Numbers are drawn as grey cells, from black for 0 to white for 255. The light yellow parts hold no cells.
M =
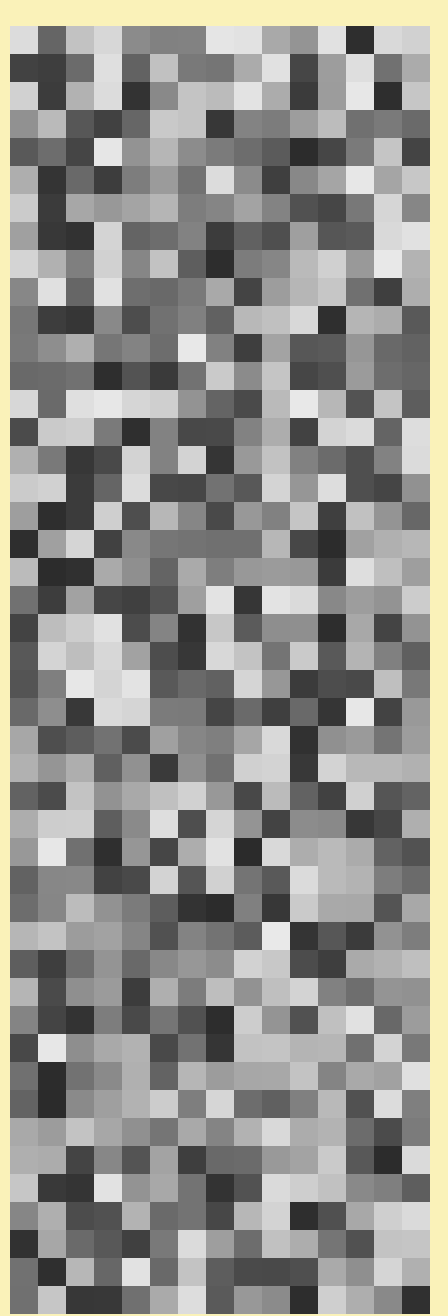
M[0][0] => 220
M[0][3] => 215
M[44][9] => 73
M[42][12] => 168
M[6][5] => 181
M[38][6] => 126
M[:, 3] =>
[215, 223, 220, 65, 230, 61, 152, 212, 209, 225, 137, 118, 46, 231, 122, 73, 101, 207, 65, 170, 70, 225, 215, 212, 218, 114, 96, 146, 94, 47, 66, 146, 162, 148, 155, 125, 169, 138, 159, 167, 135, 226, 81, 88, 103, 56]
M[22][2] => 190
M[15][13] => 130
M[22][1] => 212
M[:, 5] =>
[129, 193, 137, 201, 182, 155, 181, 109, 194, 105, 113, 109, 58, 207, 130, 130, 72, 183, 118, 100, 83, 132, 77, 89, 123, 160, 58, 192, 222, 70, 211, 93, 81, 136, 175, 117, 73, 99, 204, 117, 163, 168, 106, 121, 105, 170]
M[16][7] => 114
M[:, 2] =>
[194, 107, 178, 87, 69, 105, 167, 50, 127, 102, 54, 175, 113, 223, 206, 55, 59, 59, 213, 48, 162, 205, 190, 231, 56, 93, 174, 195, 206, 112, 136, 188, 156, 110, 143, 51, 142, 114, 138, 195, 68, 52, 76, 106, 183, 55]
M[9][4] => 110
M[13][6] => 147
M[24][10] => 105
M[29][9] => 217
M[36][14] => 120
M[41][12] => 137
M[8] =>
[212, 177, 127, 209, 134, 194, 94, 45, 124, 134, 186, 208, 153, 232, 179]
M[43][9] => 193
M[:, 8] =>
[226, 171, 227, 131, 109, 139, 163, 97, 124, 68, 184, 62, 139, 74, 130, 153, 88, 152, 112, 152, 54, 91, 195, 213, 106, 166, 208, 72, 148, 43, 116, 128, 92, 210, 146, 205, 194, 167, 109, 178, 107, 82, 183, 109, 74, 152]
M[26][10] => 56
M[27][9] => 187
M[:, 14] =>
[209, 171, 198, 106, 68, 199, 134, 225, 179, 174, 89, 98, 102, 93, 221, 219, 145, 103, 183, 158, 204, 147, 95, 120, 153, 157, 177, 99, 175, 82, 107, 168, 125, 191, 145, 156, 120, 224, 127, 123, 218, 94, 218, 197, 176, 48]
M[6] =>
[203, 59, 167, 152, 164, 181, 125, 133, 163, 131, 81, 70, 120, 214, 134]
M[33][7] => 140
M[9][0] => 135
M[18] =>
[46, 160, 213, 65, 137, 118, 115, 112, 112, 183, 71, 44, 161, 176, 183]
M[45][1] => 198
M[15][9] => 194
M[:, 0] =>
[220, 66, 209, 145, 89, 174, 203, 160, 212, 135, 119, 121, 105, 215, 75, 176, 203, 158, 46, 187, 113, 67, 88, 84, 105, 167, 177, 98, 173, 152, 98, 109, 182, 94, 181, 132, 72, 112, 99, 169, 175, 198, 134, 49, 113, 112]
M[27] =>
[98, 75, 195, 146, 169, 192, 209, 152, 72, 187, 98, 65, 208, 85, 99]
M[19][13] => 191

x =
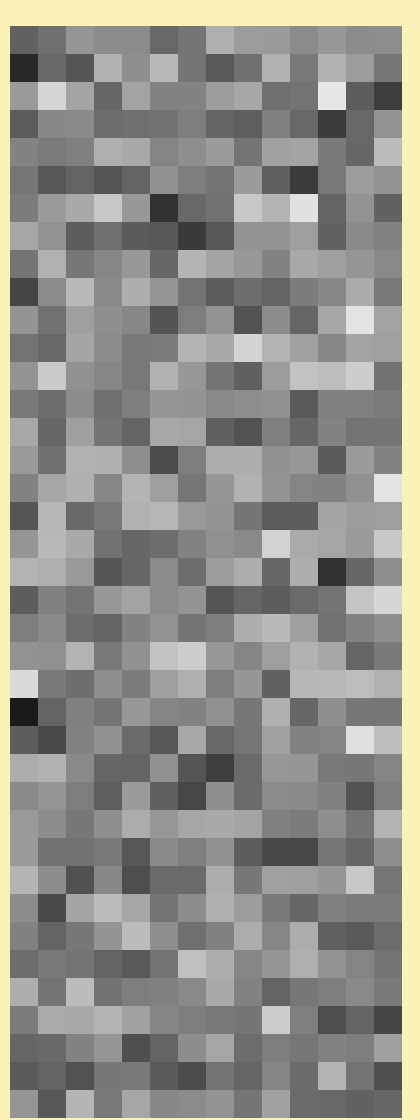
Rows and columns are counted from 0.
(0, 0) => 97
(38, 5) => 136
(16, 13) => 227
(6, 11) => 99
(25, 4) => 107
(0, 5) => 104
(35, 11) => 78
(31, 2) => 164
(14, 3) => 116
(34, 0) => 174
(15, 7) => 173
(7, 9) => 148
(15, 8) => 174
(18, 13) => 200
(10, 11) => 167
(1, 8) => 112
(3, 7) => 100
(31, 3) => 187
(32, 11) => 97
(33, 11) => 147
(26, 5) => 145
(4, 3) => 175
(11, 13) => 160
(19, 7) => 157
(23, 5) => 158
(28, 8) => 164
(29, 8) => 93
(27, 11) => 129
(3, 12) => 104
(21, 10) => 159
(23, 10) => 183
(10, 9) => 139
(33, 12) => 132
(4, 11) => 122
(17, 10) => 93
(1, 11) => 178
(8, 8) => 152
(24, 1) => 100

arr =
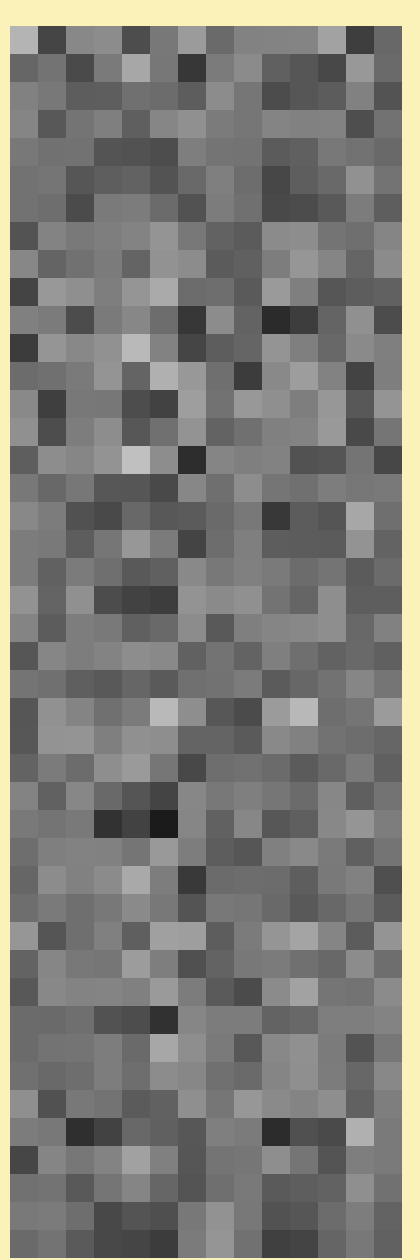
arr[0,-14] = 180
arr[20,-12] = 144
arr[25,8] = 90
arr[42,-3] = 108
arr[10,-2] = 144
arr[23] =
[116, 112, 95, 89, 102, 90, 112, 114, 123, 91, 103, 114, 134, 117]
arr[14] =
[144, 77, 125, 141, 87, 112, 147, 99, 112, 128, 131, 153, 73, 117]
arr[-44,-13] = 69
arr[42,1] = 123
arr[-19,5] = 142
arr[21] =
[132, 92, 125, 121, 96, 105, 140, 89, 127, 133, 136, 142, 104, 129]
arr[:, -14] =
[180, 102, 129, 133, 120, 114, 114, 83, 135, 68, 128, 60, 108, 137, 144, 94, 120, 136, 124, 124, 146, 132, 86, 116, 86, 87, 99, 131, 121, 110, 102, 110, 150, 99, 88, 107, 107, 112, 143, 124, 70, 113, 121, 106]
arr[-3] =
[113, 115, 89, 117, 133, 102, 84, 111, 121, 90, 94, 98, 143, 113]
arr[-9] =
[107, 106, 111, 82, 77, 49, 134, 124, 124, 99, 104, 126, 126, 131]
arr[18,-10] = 151
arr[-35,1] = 152
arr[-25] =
[124, 97, 123, 111, 89, 96, 137, 120, 128, 122, 108, 116, 91, 107]
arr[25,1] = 147
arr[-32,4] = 100
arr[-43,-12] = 74
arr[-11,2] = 120
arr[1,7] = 123
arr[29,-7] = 93
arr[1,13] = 106
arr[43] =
[106, 115, 90, 72, 69, 60, 123, 149, 113, 64, 68, 101, 120, 97]
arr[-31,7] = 114
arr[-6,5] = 97
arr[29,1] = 127
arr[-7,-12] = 110
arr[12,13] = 126
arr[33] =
[99, 134, 120, 118, 156, 126, 80, 99, 120, 123, 112, 104, 140, 110]
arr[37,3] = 125
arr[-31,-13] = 63
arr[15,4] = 192

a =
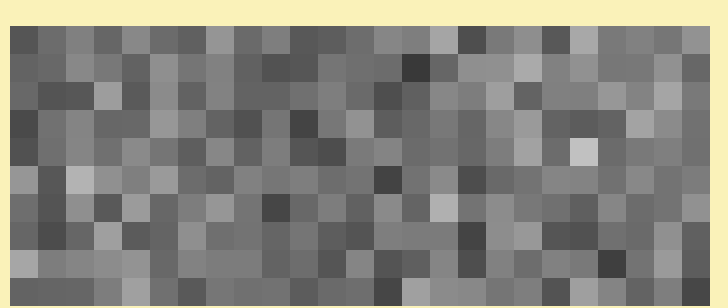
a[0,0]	85
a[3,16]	102
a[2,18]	99
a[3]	[74, 113, 132, 103, 104, 151, 127, 99, 81, 117, 68, 119, 146, 93, 104, 120, 102, 135, 154, 99, 92, 99, 163, 139, 113]
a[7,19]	85
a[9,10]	92
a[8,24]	93
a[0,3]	102
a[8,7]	124
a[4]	[81, 111, 133, 112, 138, 117, 94, 135, 98, 125, 85, 77, 122, 132, 107, 114, 103, 125, 162, 108, 193, 107, 121, 127, 112]
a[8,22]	115
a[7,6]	143
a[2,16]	125
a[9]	[99, 101, 102, 125, 160, 112, 89, 118, 112, 114, 92, 106, 110, 70, 160, 139, 136, 117, 126, 83, 159, 132, 99, 126, 71]
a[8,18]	109
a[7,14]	123
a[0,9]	126
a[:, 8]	[106, 97, 99, 81, 98, 129, 116, 115, 124, 112]
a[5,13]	67
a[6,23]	115
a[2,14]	96
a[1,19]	129
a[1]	[99, 104, 136, 120, 98, 143, 117, 129, 97, 82, 86, 117, 111, 108, 57, 102, 143, 144, 170, 129, 145, 119, 120, 145, 103]
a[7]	[102, 76, 102, 159, 91, 100, 143, 111, 115, 101, 117, 93, 84, 126, 123, 123, 68, 141, 152, 85, 81, 112, 106, 144, 96]
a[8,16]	78
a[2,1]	84
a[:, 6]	[96, 117, 98, 127, 94, 108, 125, 143, 130, 89]
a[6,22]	108
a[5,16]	77

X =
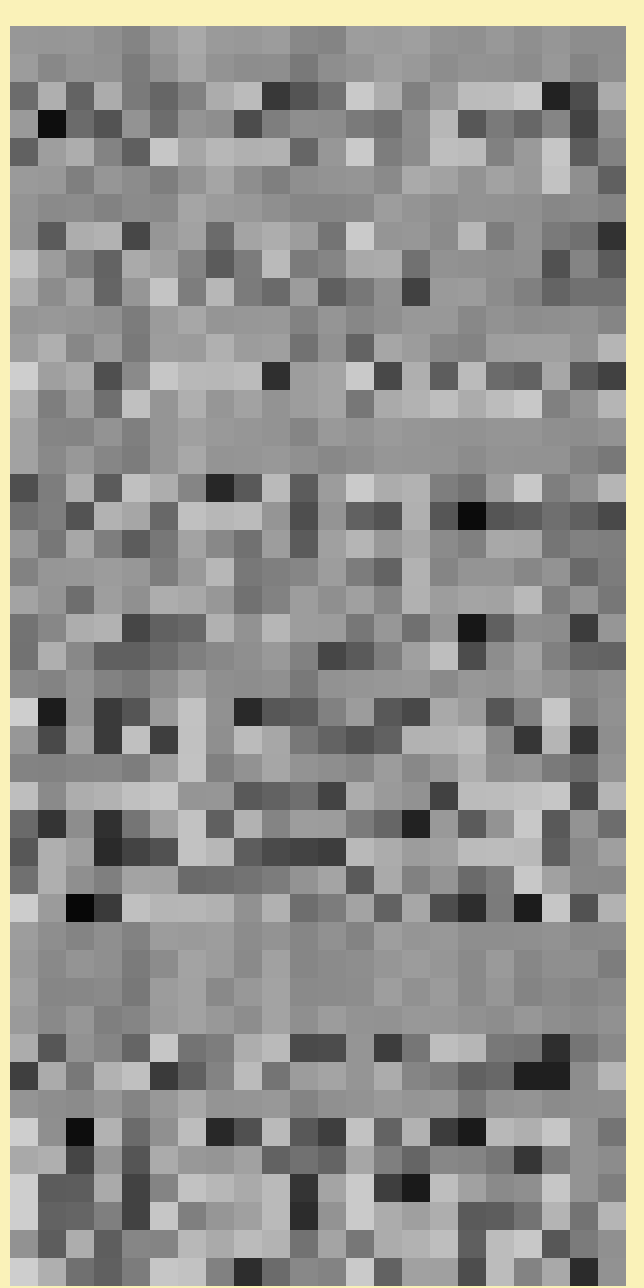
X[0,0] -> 151
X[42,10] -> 44
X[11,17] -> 158
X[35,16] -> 145
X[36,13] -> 61
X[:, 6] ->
[169, 165, 129, 148, 166, 147, 165, 162, 132, 125, 167, 155, 184, 175, 160, 168, 133, 192, 163, 153, 168, 104, 127, 162, 194, 193, 194, 149, 194, 194, 106, 182, 154, 163, 162, 162, 115, 96, 168, 189, 152, 194, 127, 184, 194]
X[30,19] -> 161
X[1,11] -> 142
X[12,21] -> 65
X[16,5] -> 173
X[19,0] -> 130
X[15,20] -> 131
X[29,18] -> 185
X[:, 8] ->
[152, 141, 187, 76, 176, 142, 152, 164, 124, 123, 151, 156, 187, 162, 150, 149, 89, 187, 113, 120, 113, 146, 143, 141, 41, 187, 146, 89, 178, 93, 115, 145, 140, 138, 152, 141, 173, 187, 149, 80, 161, 170, 160, 187, 45]
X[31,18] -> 28
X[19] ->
[130, 150, 151, 156, 151, 125, 153, 183, 120, 127, 134, 157, 124, 99, 178, 133, 148, 148, 135, 147, 105, 124]
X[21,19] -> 140
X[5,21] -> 96
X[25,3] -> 58
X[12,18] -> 98
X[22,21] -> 99
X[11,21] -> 181
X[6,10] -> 134
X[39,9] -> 186
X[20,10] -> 157
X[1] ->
[156, 136, 147, 145, 123, 145, 165, 147, 141, 142, 121, 142, 148, 159, 153, 141, 147, 146, 140, 152, 132, 142]
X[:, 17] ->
[152, 146, 188, 122, 129, 162, 146, 125, 142, 140, 146, 158, 107, 188, 149, 147, 157, 85, 168, 148, 162, 96, 141, 148, 86, 137, 142, 188, 147, 188, 124, 123, 142, 154, 150, 141, 120, 104, 145, 184, 118, 138, 93, 188, 188]
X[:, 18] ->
[143, 140, 200, 103, 154, 153, 144, 145, 144, 128, 141, 160, 98, 200, 149, 146, 200, 93, 166, 135, 185, 142, 162, 157, 130, 54, 147, 192, 200, 185, 200, 28, 143, 135, 132, 151, 116, 31, 148, 175, 54, 143, 115, 200, 131]
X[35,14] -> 152
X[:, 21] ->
[141, 142, 171, 143, 130, 96, 131, 50, 91, 113, 133, 181, 65, 181, 147, 120, 181, 73, 126, 124, 119, 150, 99, 142, 145, 142, 147, 181, 109, 159, 136, 178, 138, 125, 138, 145, 137, 181, 143, 116, 140, 126, 181, 144, 146]
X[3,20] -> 67
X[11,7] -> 176
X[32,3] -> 143
